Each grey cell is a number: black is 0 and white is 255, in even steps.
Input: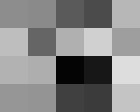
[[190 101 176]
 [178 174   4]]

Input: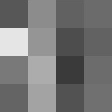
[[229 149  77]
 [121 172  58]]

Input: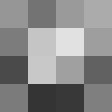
[[124 197 225]
 [ 74 200 160]]

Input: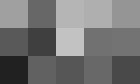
[[ 89  63 194]
 [ 33  97  86]]

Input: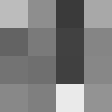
[[ 99 122  65]
 [115 111  64]]

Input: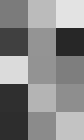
[[ 64 148  39]
 [219 147 126]]

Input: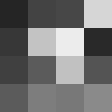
[[ 55 195 236]
 [ 64  91 193]]
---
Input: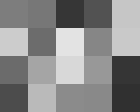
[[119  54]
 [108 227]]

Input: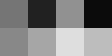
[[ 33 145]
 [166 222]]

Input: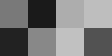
[[ 26 173]
 [136 193]]

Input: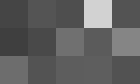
[[ 84  78]
 [ 73 112]]

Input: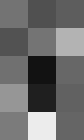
[[ 80  93]
 [116 179]]

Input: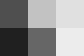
[[194 224]
 [102 236]]

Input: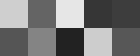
[[100 230]
 [132  34]]
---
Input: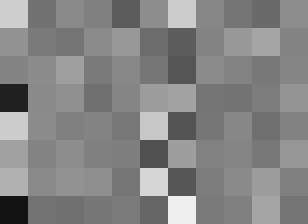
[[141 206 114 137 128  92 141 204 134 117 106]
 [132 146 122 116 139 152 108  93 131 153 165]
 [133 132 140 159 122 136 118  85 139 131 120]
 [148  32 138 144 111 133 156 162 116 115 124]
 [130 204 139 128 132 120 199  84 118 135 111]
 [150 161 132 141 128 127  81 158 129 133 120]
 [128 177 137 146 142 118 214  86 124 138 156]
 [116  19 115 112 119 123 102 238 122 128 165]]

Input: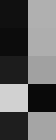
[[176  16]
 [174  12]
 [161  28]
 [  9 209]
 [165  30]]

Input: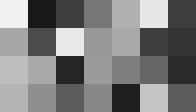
[[ 62 240  24  61 119 175 230]
 [ 53 167  75 232 152 168  62]
 [ 43 189 168  38 155 126 101]
 [ 92 179 143  93 136  31 197]]

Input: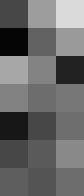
[[218  71 157]
 [154   5  98]
 [ 34 167 131]
 [119 130 109]
 [110  23  71]
 [137  71  90]
 [109  94  84]]

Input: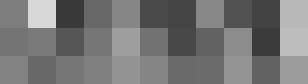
[[184 125 216  57 104 134  74  69 135  82  67]
 [189 116 122  86 118 158 114  72  98 140  59]
 [156 130 104 118 128 147 133 106 107 148  98]]

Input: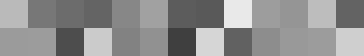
[[ 99 186 119 108 100 135 161  92  89 233 157 149 189]
 [207 155 156  77 203 130 145  63 214  97 141 153 156]]
